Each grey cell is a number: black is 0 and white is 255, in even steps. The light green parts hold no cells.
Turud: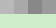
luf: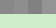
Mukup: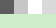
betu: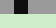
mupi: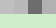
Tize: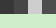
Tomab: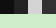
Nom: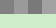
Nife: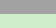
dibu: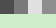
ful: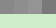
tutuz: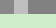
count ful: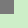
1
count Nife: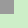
0
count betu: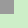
3
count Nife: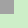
4
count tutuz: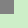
2
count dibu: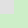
1

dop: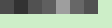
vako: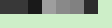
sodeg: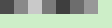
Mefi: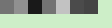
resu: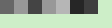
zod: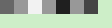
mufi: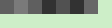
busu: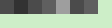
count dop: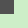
2
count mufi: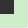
2
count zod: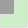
0
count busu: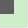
2

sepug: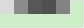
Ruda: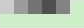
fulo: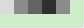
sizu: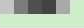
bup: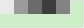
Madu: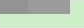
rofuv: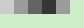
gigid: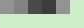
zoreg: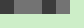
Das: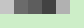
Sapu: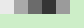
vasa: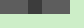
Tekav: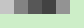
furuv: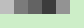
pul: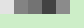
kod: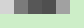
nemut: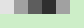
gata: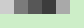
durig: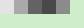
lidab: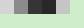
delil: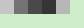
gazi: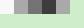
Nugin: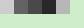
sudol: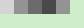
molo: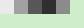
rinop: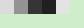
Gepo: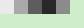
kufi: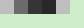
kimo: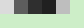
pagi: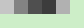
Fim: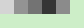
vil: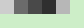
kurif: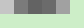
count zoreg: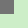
3
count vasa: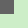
0
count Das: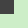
1
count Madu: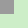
3
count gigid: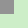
2
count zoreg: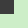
2

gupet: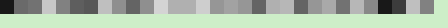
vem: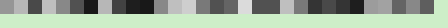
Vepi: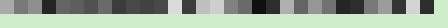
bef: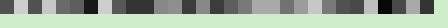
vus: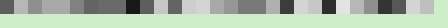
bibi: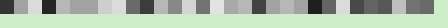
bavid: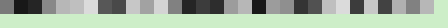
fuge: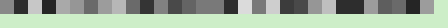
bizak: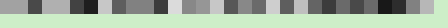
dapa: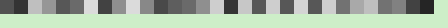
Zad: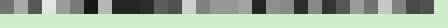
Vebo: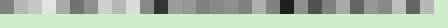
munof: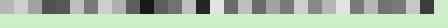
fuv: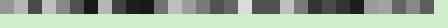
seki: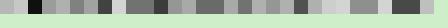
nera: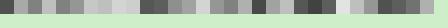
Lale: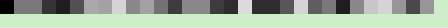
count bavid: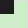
0
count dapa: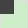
2
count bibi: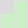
3
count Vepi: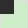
3

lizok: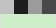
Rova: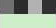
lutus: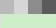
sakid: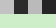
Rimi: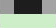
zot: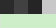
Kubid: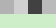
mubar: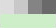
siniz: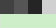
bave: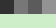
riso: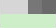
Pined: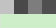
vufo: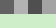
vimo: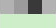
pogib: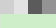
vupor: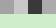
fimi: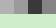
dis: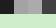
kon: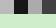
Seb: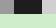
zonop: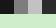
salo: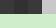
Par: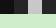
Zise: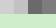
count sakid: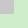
0
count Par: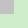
0

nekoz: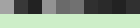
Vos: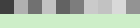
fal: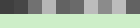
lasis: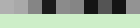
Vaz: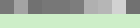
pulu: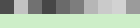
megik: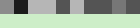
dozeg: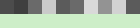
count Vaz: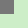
3
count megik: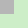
3
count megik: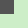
4
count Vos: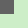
1
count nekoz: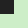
2

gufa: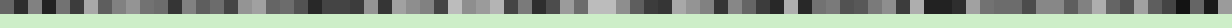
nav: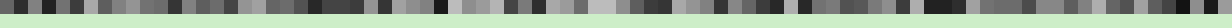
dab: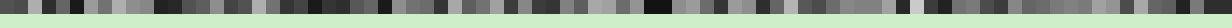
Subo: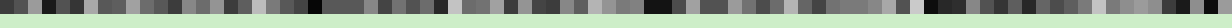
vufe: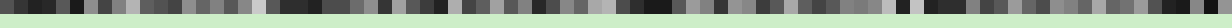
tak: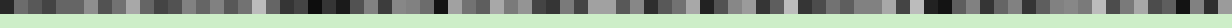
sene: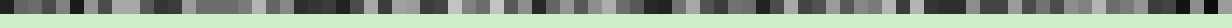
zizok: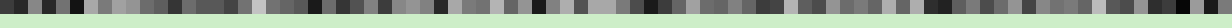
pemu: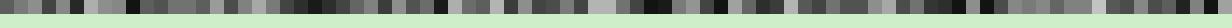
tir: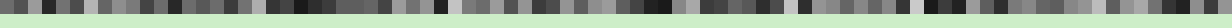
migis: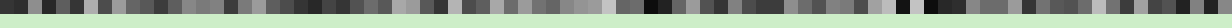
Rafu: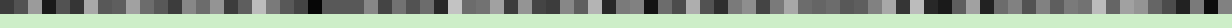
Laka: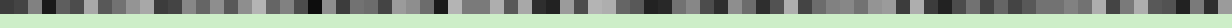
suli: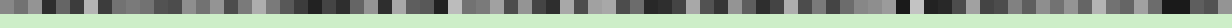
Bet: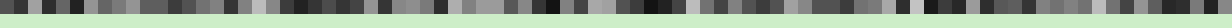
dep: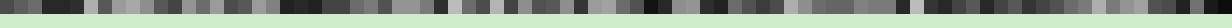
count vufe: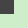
5
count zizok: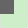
8
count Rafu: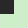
3
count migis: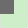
7
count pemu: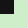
6
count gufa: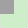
4

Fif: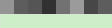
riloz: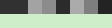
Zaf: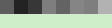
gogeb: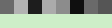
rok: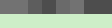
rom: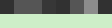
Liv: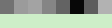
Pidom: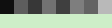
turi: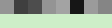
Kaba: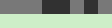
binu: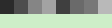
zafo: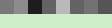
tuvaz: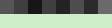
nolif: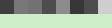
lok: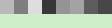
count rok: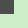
3
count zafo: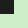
1
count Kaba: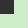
3
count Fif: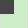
1
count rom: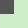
3

